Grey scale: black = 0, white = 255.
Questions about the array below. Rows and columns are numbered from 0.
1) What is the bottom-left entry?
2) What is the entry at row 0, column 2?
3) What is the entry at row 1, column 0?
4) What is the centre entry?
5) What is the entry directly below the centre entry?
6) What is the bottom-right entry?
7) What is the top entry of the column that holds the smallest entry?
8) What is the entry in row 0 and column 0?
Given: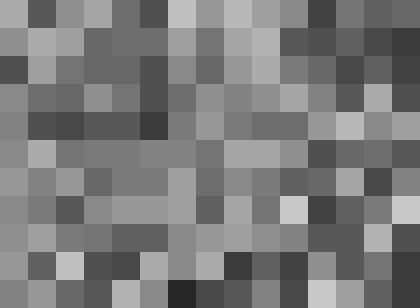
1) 130
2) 143
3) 143
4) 116
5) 110
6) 59
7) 192
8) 171

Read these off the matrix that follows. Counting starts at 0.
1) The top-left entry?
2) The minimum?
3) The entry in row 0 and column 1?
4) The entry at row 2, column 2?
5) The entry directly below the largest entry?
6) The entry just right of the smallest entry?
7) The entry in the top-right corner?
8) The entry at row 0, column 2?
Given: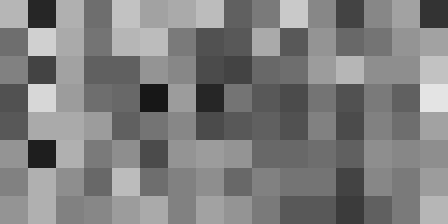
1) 182
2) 23
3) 38
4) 162
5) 162
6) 156
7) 51
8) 176

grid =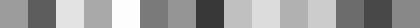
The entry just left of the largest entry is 169
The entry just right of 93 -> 227
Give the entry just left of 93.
156

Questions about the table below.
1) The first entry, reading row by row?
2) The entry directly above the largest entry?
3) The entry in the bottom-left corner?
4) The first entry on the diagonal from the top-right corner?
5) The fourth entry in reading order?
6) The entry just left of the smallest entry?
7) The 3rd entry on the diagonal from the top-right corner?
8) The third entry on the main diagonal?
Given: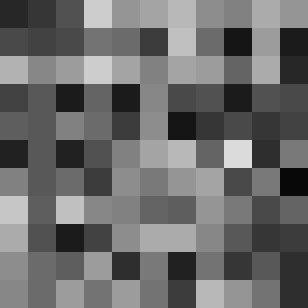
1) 39
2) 73
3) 135
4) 149
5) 205
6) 121
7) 100
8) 156

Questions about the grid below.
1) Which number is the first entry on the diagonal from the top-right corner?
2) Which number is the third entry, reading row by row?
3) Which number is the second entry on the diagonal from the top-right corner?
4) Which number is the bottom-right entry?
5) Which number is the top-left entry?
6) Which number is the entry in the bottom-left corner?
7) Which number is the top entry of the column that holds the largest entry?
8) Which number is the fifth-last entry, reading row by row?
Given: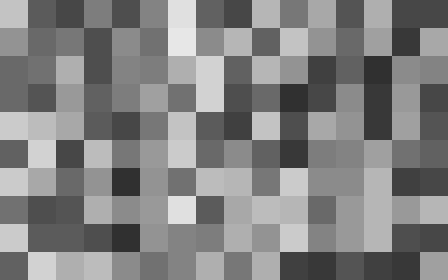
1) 71
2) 71
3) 56
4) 160
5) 195
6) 97
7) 224
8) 56

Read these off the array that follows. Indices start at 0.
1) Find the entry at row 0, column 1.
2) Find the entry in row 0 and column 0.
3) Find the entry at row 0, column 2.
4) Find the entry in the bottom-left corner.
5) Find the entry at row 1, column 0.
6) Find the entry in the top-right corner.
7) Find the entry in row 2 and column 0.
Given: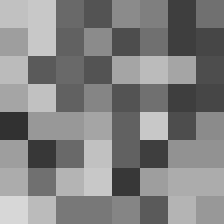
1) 200
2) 193
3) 105
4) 215
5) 158
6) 112
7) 187

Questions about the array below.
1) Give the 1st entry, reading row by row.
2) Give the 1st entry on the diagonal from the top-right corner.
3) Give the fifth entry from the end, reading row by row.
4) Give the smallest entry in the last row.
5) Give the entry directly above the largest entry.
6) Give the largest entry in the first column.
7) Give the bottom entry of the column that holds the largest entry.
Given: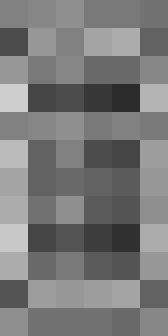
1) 129
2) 114
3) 114
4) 106
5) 151
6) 206
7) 143

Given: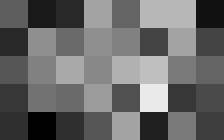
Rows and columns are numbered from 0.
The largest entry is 234
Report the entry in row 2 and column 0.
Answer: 86
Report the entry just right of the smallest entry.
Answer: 47
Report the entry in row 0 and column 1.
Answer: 25
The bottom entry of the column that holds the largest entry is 32
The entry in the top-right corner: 17
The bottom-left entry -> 47
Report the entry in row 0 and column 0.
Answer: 94
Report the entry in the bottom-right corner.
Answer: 62
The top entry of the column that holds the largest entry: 183
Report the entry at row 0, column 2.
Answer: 40
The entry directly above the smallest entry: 114
